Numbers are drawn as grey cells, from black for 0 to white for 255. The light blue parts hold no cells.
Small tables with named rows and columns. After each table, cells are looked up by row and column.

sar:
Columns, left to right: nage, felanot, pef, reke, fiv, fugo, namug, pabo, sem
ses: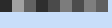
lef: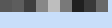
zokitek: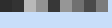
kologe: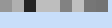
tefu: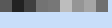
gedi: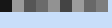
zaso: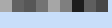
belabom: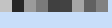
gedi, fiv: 146
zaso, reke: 115
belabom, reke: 122
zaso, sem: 71
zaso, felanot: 98
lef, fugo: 121
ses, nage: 42
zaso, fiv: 166
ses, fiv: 74
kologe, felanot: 176
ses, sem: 95
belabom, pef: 155
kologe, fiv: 190
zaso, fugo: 127
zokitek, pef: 185
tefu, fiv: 119
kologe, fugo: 130
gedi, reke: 107
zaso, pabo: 94

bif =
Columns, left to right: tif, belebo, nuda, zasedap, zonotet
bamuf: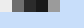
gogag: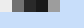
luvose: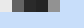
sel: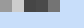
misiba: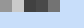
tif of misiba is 150
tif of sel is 154
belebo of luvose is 99
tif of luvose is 234
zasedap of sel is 74
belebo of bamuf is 110
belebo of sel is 205
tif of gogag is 237
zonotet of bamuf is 155
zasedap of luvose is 36
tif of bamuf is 237
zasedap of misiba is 73
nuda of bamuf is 43
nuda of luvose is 42
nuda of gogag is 41
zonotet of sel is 116
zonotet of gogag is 157
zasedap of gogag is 25
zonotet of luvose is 146

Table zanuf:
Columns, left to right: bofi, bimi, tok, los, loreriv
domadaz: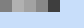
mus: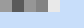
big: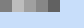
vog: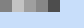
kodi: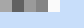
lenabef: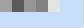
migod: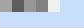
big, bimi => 189
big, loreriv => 97
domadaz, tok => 162
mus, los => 131
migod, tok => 151
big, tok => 160
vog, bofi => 129
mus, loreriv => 233
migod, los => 129
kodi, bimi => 97
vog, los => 135
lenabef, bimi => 90
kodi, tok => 154
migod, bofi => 164

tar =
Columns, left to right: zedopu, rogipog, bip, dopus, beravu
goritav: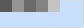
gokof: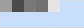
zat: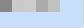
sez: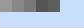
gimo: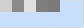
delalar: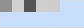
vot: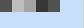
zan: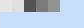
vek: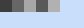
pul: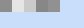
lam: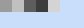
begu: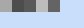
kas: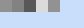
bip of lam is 93
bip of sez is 120
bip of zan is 83
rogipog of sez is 135
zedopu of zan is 230
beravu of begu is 100
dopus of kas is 219
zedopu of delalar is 144
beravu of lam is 212
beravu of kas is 146
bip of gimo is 224
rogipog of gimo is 138
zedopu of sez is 153
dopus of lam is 60
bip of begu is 89
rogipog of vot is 190
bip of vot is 163
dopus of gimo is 126
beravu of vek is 177
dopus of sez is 84
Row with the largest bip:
gimo

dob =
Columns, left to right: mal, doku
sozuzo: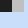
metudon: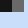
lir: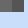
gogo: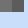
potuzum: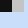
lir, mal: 104
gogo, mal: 113
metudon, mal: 21
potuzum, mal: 17
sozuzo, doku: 192
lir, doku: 85
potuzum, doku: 196
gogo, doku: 92
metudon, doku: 105
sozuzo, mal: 31

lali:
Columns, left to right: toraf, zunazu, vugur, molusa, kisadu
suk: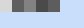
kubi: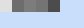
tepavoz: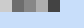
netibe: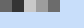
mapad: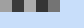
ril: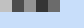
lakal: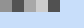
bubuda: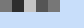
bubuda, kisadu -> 119
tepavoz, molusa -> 174
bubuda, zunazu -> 46
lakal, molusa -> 205
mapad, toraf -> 160
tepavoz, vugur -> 135
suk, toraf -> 216
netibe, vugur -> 200
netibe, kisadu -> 108
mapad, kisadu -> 116
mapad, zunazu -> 59
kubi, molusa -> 116
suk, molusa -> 74
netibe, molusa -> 157
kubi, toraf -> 224
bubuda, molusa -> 85
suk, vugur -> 130
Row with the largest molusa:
lakal

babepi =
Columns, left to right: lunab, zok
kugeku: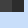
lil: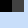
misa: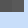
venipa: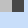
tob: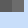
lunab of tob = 91
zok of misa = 89
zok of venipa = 72
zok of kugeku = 44
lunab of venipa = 192
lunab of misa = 84
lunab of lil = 1
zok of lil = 65
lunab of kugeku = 64
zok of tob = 108

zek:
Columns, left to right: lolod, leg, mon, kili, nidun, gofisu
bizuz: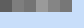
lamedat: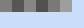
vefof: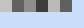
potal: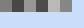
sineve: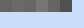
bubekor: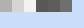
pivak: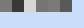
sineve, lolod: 100
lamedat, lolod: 126
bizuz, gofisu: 119
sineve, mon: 103
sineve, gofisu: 80
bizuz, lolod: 94
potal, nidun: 185
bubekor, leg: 213
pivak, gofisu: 89
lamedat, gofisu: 158
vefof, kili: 60
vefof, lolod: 195
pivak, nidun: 122
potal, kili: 75
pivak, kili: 117
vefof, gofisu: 96
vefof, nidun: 186
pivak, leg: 56
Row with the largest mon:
bubekor

